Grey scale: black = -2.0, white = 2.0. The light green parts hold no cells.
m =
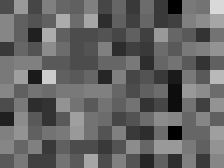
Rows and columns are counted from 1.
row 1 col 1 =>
-0.8
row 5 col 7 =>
-0.8
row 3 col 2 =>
-0.5
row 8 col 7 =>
-0.6
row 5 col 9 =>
-0.4
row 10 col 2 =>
0.3
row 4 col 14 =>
-0.1
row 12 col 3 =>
-1.0
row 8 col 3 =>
-1.3
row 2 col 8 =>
-1.3
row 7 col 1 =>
0.1
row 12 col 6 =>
-0.6
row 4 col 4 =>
0.2
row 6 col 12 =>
-1.1
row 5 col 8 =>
-0.4
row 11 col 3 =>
0.0
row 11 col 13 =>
0.4
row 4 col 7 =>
-0.7
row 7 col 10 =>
-0.8
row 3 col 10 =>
-0.5
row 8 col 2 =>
-0.1
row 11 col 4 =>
-1.1
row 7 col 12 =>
-0.3
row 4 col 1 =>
-1.1
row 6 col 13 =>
-1.6
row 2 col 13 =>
-1.0
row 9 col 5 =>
-0.6
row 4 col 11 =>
-1.1
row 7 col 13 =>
-1.8
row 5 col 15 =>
-1.2
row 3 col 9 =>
-0.9
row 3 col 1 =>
0.1
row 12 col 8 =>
-0.8
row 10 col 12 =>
-0.3
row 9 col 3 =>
-0.6
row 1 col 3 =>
-0.9
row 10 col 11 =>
-1.3
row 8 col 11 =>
-1.2

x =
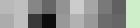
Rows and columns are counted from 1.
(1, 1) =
0.9
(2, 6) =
0.8
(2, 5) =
0.4
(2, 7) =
0.4
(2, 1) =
0.7
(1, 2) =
1.0

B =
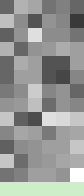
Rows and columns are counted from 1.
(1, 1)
-0.4
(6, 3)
0.5
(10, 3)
0.5
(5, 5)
-0.7
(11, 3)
0.3
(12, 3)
0.3
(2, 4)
0.3
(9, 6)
1.1
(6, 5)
-0.9
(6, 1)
-0.4
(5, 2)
0.7
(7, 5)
0.3
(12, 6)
0.7
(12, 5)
0.6
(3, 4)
0.2
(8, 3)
1.0
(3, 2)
0.3
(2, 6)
-1.1
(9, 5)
1.4
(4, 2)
-0.4
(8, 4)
-0.3
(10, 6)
0.6
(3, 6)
-0.2
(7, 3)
1.2

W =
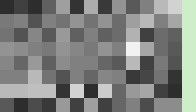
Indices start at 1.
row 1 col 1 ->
-1.3
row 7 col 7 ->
-1.3
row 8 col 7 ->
0.5
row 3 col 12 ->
-0.3
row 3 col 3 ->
0.1
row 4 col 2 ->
0.2
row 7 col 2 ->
0.9
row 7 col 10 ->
0.4
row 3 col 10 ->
0.8
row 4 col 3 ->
0.0
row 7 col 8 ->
1.2
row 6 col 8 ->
0.1
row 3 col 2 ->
-0.7
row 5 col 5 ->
0.2
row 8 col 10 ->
0.0
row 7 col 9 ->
-0.4
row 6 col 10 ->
-1.1
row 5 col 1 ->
0.1
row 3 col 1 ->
-0.2
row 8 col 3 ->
-0.8
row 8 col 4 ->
-1.1
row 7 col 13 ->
-1.3
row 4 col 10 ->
1.8
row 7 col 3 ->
1.0
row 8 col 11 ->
-0.8
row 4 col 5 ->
0.3
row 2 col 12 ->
0.0
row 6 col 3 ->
0.9
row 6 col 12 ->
-0.2
